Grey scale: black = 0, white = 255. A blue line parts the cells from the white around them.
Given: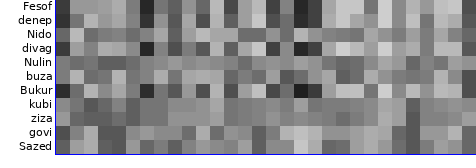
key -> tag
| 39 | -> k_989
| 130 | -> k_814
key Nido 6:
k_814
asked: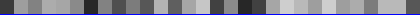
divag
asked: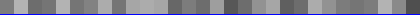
buza

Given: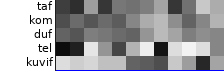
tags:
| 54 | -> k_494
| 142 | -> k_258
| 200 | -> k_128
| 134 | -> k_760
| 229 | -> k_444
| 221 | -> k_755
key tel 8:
k_755
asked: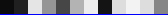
tel
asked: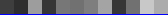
taf

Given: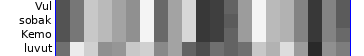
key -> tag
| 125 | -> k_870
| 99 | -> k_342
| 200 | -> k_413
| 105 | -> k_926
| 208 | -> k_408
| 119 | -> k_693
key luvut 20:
k_870
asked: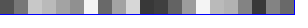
Kemo
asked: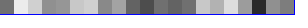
luvut
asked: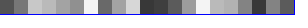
sobak

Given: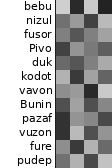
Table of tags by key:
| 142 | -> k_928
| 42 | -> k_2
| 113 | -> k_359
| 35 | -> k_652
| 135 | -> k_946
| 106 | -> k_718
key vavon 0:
k_928
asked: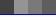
Pivo
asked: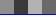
fure

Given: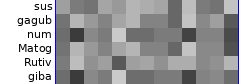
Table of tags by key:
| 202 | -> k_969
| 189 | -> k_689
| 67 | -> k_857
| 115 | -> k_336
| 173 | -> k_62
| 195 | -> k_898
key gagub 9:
k_898
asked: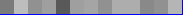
Rutiv
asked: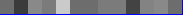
giba

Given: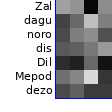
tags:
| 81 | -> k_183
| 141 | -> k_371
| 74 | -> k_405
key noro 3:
k_183
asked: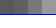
dis
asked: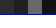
Dil
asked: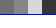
Mepod

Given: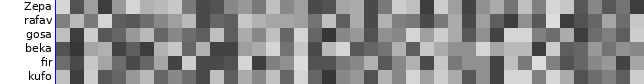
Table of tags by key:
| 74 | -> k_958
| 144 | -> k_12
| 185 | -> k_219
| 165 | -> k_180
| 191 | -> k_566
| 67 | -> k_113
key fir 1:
k_958
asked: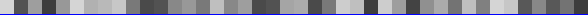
Zepa
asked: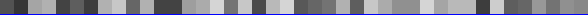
beka

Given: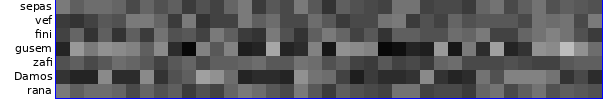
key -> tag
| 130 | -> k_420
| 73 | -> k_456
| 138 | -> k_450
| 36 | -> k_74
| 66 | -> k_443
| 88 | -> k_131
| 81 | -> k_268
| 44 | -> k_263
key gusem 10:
k_420
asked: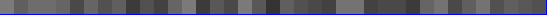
sepas
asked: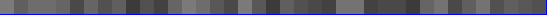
rana
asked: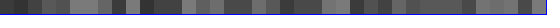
vef
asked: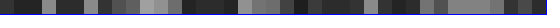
Damos

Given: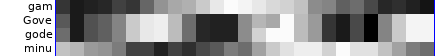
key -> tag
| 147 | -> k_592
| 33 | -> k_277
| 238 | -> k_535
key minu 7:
k_277
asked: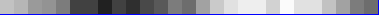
minu
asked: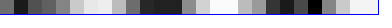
gode

